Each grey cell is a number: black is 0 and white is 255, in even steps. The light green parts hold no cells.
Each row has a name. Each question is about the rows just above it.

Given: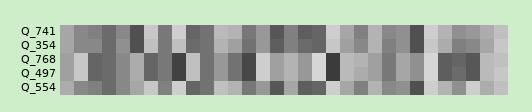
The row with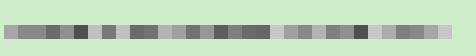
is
Q_354
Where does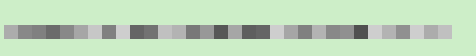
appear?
Q_554

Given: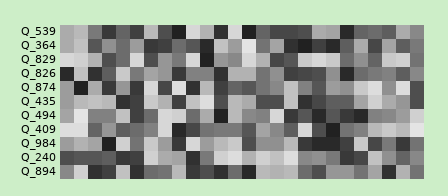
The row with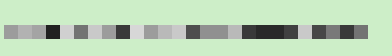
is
Q_984
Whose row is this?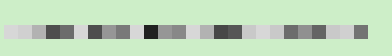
Q_829
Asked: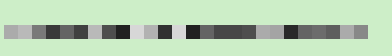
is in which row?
Q_539

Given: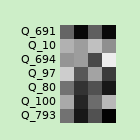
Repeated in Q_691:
[9]
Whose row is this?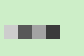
Q_97

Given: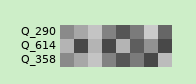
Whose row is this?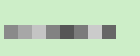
Q_290
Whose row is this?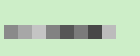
Q_358

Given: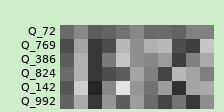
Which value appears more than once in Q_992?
[55]
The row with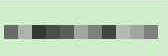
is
Q_824

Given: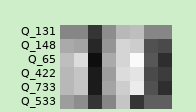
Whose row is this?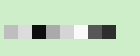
Q_65
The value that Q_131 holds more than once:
[134]

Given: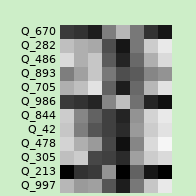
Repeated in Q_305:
[204]
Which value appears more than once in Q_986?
[36]
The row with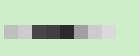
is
Q_305
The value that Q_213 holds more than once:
[1]

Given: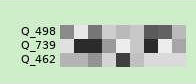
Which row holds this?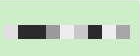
Q_739
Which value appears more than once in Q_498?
[186]
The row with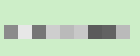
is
Q_498
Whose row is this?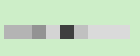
Q_462

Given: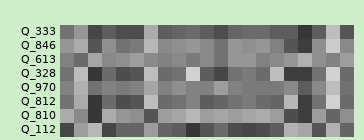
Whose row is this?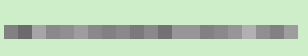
Q_613
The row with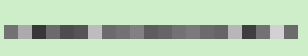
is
Q_812

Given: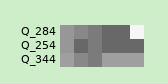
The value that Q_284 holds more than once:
[104]
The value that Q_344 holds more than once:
[159]
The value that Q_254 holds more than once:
[104]
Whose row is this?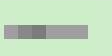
Q_344

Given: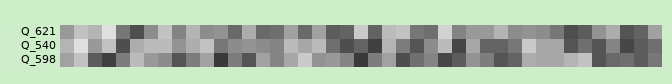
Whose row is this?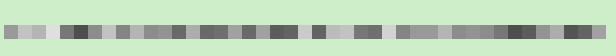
Q_621
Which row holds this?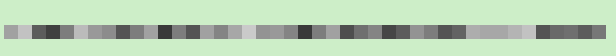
Q_598

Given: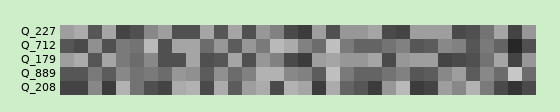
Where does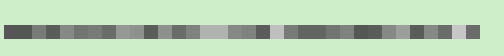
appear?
Q_889
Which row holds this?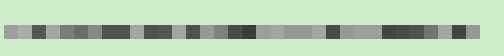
Q_179
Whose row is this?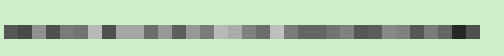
Q_712

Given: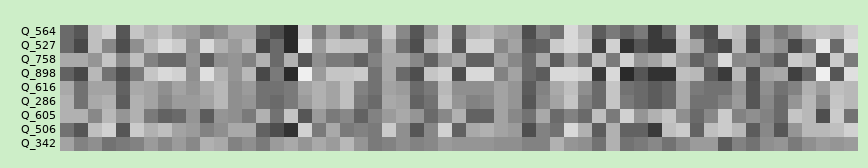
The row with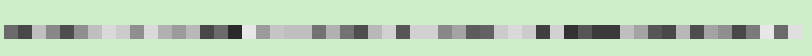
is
Q_527
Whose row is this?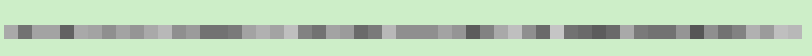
Q_616
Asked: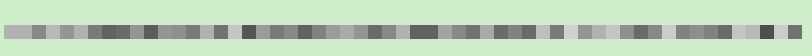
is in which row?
Q_605

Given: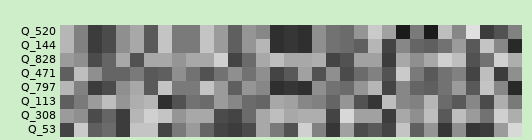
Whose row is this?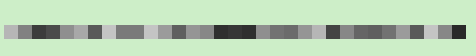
Q_797
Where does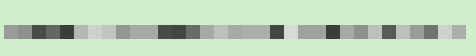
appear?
Q_308
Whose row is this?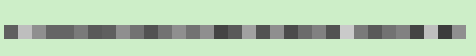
Q_471
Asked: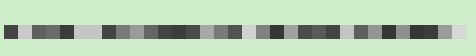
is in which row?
Q_53
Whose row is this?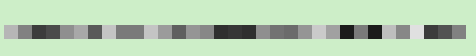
Q_520
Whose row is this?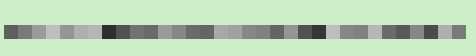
Q_113
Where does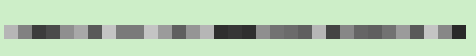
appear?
Q_144

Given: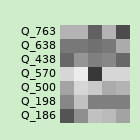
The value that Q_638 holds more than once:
[120]
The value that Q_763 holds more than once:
[179]
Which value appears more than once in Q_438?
[104]
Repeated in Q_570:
[214]
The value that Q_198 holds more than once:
[127]

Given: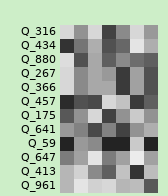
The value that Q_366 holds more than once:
[168]
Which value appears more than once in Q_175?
[146]
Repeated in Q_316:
[215]
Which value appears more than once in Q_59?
[35]

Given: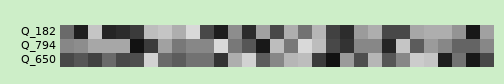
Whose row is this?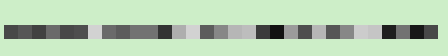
Q_650
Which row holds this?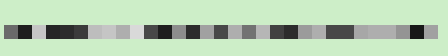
Q_182
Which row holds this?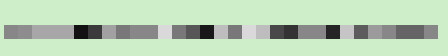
Q_794

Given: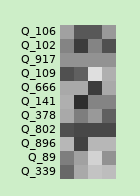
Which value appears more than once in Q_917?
[146]
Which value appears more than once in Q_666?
[169]
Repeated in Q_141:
[132]
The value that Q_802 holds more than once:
[72]
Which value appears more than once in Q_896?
[183]
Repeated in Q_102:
[132]

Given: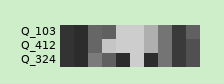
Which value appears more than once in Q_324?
[44]
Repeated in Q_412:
[205]
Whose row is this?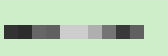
Q_103

